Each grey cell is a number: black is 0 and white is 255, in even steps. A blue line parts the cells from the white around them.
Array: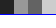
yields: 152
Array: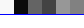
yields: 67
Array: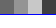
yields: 148
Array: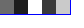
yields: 255
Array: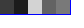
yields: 211
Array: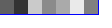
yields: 170
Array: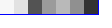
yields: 185
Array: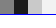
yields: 27
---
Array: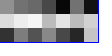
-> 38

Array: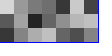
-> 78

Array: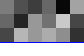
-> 142

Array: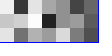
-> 124

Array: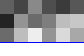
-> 218

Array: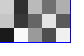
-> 78

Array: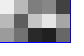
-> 32
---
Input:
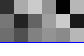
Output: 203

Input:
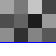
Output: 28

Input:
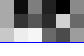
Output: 209

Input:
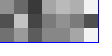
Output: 123

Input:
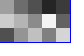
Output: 244

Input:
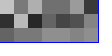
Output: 81
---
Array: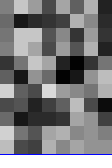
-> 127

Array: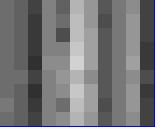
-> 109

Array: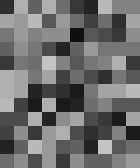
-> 47

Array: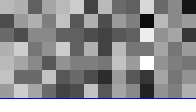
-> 185

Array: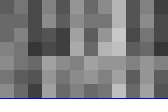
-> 93
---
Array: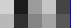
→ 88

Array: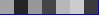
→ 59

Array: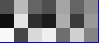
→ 132

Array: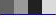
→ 219

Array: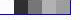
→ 157

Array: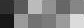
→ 219

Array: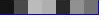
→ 114

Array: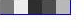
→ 185

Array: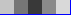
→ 217

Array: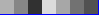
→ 81
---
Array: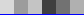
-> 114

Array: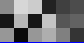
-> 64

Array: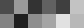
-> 63

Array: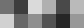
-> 73

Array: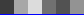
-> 82

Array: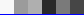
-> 122

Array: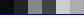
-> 206
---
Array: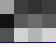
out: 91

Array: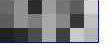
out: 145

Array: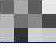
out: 114

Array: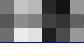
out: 141

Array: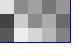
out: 204

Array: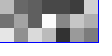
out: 163

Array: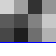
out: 71

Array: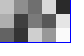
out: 63

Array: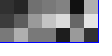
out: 93
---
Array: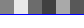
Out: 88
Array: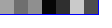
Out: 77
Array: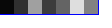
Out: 130
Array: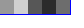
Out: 109
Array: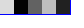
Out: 33
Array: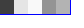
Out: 179
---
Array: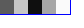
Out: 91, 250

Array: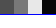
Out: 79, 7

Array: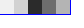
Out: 240, 180

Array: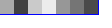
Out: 170, 74

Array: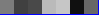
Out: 124, 103

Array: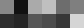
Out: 136, 213

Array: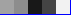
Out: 162, 242

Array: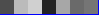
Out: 77, 117
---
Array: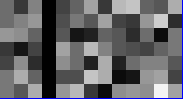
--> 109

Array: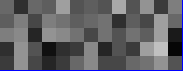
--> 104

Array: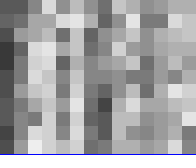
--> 89

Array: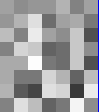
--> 161

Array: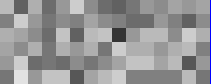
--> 186
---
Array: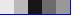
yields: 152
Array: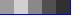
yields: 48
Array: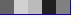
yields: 128
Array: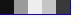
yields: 57
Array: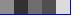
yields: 219
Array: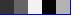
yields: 179
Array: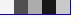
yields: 201
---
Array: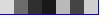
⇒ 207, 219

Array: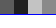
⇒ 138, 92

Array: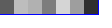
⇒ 46, 93

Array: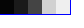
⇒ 239, 5

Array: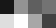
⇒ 115, 222

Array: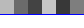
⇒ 126, 186

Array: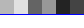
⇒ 68, 183

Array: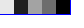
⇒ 0, 232

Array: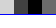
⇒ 107, 212
